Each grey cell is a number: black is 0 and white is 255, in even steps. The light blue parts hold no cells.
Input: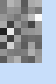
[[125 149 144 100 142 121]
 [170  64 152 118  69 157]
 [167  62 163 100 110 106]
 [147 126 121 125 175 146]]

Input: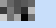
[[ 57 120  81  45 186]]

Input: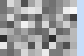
[[116 139 175 213 229 218 104 117 148 237 248]
 [117  86 170 240 204 119 215 113 157 209 151]
 [ 46 146 155 131 172 186 107  44 174 169 184]
 [125 107 137 215 173 188 235 124 123 174 193]]

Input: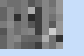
[[100 129 111 122 173  62 133 126 151]
 [123 140 111 120  87  62 133  90 151]
 [100 129 136 104 100 101 174 113  48]]

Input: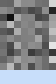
[[139 126  85 101  73  85 141  37]
 [125 185 117 136 128 151 126 164]
 [118 139 121 128 129 165  96 154]
 [116  66 100 137  60  82  99  56]
 [131 185  98 145  77 129 109  94]]

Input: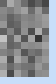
[[137 124 144 161 108 151 105]
 [150  94 104 140 134 139 153]
 [195 103 161  85 164  53 138]
 [130 118 148  87 117 107 142]
 [148 107 129 116 114 152 130]]

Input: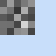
[[142 115  53 173  83]
 [113 112  69 212 135]]

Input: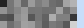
[[147 117 134 153 117 118 111 113 160 111 147]
 [155 110 130 161 156 123  94 122 114  88 209]]

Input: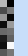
[[ 75 120]
 [ 12 154]
 [ 29  97]
 [ 88 119]]
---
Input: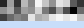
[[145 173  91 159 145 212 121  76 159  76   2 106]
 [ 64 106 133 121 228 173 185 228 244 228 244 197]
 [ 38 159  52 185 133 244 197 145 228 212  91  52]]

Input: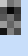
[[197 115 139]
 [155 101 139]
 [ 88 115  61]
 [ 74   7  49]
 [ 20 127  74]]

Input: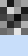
[[176  25 135 161]
 [148  40  78 176]
 [106 122 228 106]
 [ 66  92  11  78]
 [ 54 213 161  25]]

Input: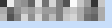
[[186  84 129 213 144 213 144 186 129 198 213 171 114 100 171]
 [171 100 144 171 156 186 156 156 129 186 198 171 129 114 171]
 [ 53 238 156 144 100 226 114 213 129  84 251 198 156  53 198]]

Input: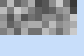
[[187 127 201 172 127  99  86  99 142 157  72]
 [157  99 127 157 172 172 127 187 142 157 172]
 [142  86 157  86 113  99 142 142 113 142 201]
 [127 157  99 172 113 113 187 157 113 157 201]
 [113 187  99 127 172  72  86 142 201 113  56]]

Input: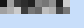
[[160 176 203  60 118 104 190 176  72 118]
 [ 19 160  60  45  33 130 118 144  33 203]]
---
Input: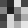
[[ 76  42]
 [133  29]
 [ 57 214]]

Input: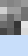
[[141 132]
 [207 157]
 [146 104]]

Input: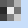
[[ 91 107]
 [ 40 236]
 [ 62 131]]

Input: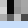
[[195   7]
 [213   7]
 [172  98]]

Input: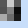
[[ 86 203]
 [ 81 129]
 [170 108]]

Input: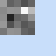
[[157  97]
 [137 147]
 [142  35]]
